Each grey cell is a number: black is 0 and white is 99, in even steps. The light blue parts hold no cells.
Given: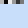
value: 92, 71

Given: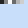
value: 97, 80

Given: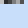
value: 75, 65

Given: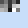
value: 99, 83

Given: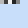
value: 94, 72

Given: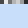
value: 91, 80

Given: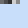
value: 80, 53

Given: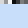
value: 95, 84

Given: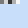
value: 96, 84
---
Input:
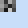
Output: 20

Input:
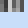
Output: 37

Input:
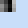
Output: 23

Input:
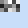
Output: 99

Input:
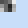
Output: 36

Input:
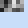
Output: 87

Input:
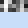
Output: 36

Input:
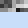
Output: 48

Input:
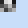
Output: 83
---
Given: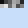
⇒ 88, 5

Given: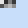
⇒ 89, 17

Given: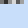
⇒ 83, 19

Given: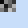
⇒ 74, 3

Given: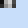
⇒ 82, 6

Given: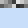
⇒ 88, 18

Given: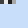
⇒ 91, 13

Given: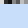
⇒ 85, 7
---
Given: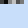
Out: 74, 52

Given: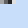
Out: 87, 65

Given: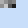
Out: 78, 68

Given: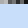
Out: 73, 67

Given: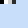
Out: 98, 81

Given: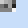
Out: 95, 79
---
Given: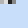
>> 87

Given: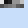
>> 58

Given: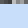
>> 52

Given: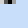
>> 33

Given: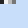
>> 94

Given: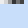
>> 20
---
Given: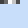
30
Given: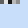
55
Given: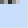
78
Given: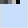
3
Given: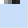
16
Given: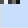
8
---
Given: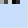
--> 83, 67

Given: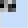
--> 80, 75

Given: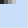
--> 76, 58

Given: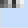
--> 93, 87

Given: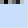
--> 75, 63

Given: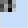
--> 76, 71

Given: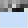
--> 88, 82

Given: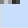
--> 79, 62
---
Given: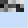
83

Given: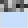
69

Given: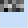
26

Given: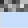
39

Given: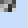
49

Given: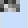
78

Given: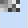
23

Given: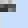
19
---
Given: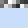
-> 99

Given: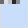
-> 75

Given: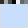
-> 30

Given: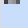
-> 63

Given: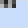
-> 63

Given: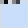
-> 86

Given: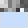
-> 48

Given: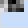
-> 11

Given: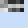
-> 18
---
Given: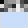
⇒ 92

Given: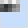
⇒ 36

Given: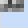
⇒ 52

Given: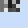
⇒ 28

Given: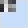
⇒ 94

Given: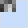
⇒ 59

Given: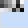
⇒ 18

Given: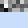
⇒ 69

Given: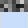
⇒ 25

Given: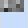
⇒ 48
